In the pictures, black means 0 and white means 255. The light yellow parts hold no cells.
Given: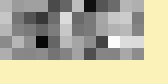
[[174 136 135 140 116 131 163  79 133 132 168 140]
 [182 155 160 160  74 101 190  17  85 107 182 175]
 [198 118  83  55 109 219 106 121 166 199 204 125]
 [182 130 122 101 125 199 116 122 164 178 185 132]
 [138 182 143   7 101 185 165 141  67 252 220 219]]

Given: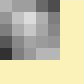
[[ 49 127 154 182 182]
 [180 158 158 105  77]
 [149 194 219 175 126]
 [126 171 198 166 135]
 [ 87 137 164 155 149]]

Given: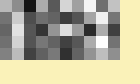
[[129 188  66  97 121  48  99 147 190 143]
 [184 141  21 172  89 213 160 244 111 194]
 [115 203  78 111  99  61  84 165 240 118]
 [101 225  86  53 149 221 155  43 172  64]
 [112 210  84 119  99  65  87 172 254 115]]

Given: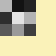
[[ 89 154  62]
 [184  19  35]
 [ 46 227 179]]

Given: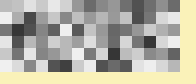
[[240 219 136 221  83  64 203 235  82 106  87 226 238 215 183]
 [188 194 225 202 232 210 151 107 136 151 111  81 110 143 107]
 [239 173  73 156 199 136 191 153 182 153 194  77 118 215 232]
 [119  54  80 133  97 239  90 195 152 103 117 151 203 176 153]
 [229  81 184 140 207 184 158 221 158 106 214 117  55 215 239]
 [200 116 229 133 151 184 240 122 213  54 188 205 138 153  99]]

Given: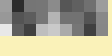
[[232  94  64 190 201 170 118  64 135]
 [158  44 117 118 139  86  96 112 156]
 [152  84  93 118 180 114 114  84 136]]
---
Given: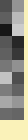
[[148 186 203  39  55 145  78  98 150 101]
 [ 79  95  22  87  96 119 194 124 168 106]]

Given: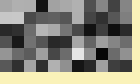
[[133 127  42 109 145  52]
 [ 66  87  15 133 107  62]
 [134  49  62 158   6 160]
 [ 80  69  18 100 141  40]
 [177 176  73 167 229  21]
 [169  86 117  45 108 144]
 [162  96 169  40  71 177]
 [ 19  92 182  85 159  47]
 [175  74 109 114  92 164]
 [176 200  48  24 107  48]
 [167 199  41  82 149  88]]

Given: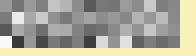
[[136 137 144 122]
 [126 187 158 107]
 [200 151 197 126]
 [139 179 148  97]
 [155 134 175 224]
 [117 152 137 147]
 [120 141 114 217]
 [ 90 164 105  62]
 [141 149 130 126]
 [180 121 170 100]
 [196 144 173 122]
 [127 202 111  72]
 [154 168 145 152]
 [116 234 169  57]
 [152 123  88 248]]

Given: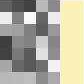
[[137 237 153 133 142 242 170]
 [185 103  94 207 225 111 140]
 [ 65 248 129 131  90  89 189]
 [ 79 130 160 137 122 104 186]
 [ 97 236 164  61  65 167 185]]

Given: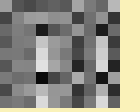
[[184  52 107  59  90  35 159  44  98]
 [103 146  28 196 205 216  21 175 217]
 [122 112 107 114 123 105 113  97 121]
 [165  62 149  63  72  37 171  51  71]
 [ 88 146 108 140 121 136 101 151 122]
 [ 97 143  85 155 150 166  69 150 151]
 [ 88 159  27 196 217 225  10 185 218]
 [ 73 156 117 126 106 133 114 154 109]
 [ 84 132 126 123 121 134 109 139 122]
 [158  69 105  88 120  86 122  73 115]]

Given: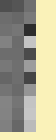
[[111 122  45 196  75 156  69 149 195 198 186]
 [ 85 104 118 108 109 111 110 106 117 111 103]
 [ 79 109 113 130 109 120 102 116 132 131 128]]

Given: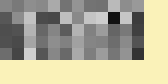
[[153  60  64  83  51]
 [141 198 121 138 147]
 [186  18 101 109 118]
 [113 205 156 130 156]
 [115 196 129 133 126]
 [148 137 179 161 169]
 [115 190  92 129 105]
 [170  72 133 142 135]
 [137  75 103 113  86]
 [142 194 179 165 207]
 [121 141  82  74  69]
 [134  87  78  80 109]]

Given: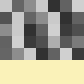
[[208  98  79 123  59]
 [ 98  49  59  88 208]
 [ 49 202 208 174  98]
 [202 141  98  79  49]
 [141 101  49  59 202]
 [101 201 202 208 141]
 [201  83 141  98 101]]
